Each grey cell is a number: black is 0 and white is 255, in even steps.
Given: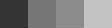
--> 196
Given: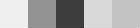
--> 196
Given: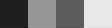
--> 232
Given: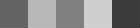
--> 59
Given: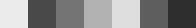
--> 45
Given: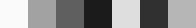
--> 182
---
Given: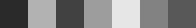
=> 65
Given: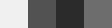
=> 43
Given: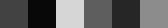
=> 214
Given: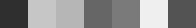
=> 182
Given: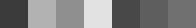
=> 143
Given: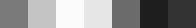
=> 251
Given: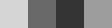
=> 52
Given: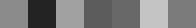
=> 161
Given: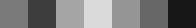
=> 165
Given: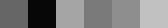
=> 165
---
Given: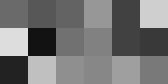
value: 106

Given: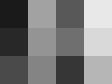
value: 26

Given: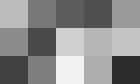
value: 188

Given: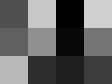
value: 80

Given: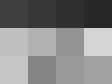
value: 63

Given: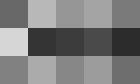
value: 104
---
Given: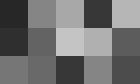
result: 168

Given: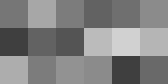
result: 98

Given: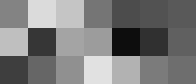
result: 76

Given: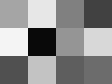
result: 231

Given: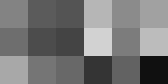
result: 182

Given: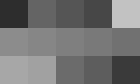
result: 85

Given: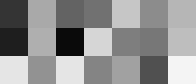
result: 198
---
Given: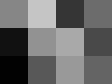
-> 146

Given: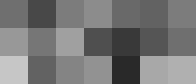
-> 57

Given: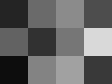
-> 49

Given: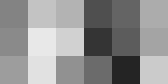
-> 52

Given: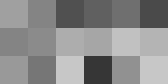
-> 166

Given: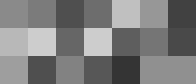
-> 94
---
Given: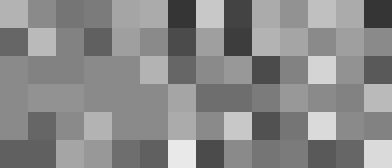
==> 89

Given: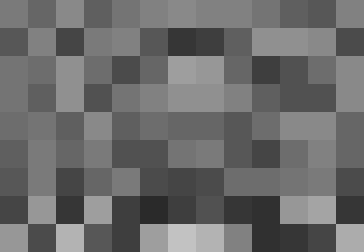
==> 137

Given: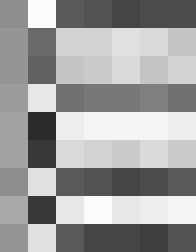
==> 210

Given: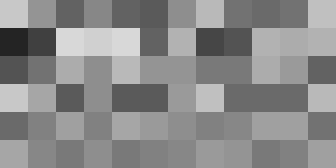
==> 98

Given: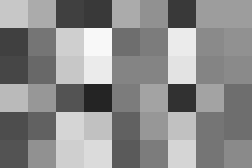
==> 138

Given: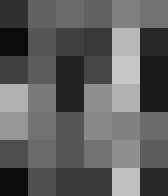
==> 26

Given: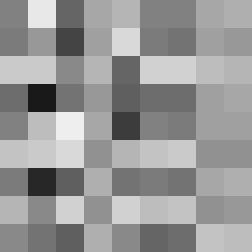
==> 181
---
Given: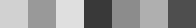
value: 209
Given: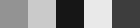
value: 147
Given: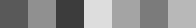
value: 89
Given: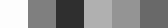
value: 253
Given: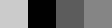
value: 203
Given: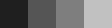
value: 31
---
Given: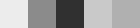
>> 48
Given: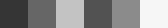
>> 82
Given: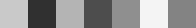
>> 143
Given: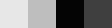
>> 190
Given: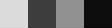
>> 61
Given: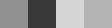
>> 57
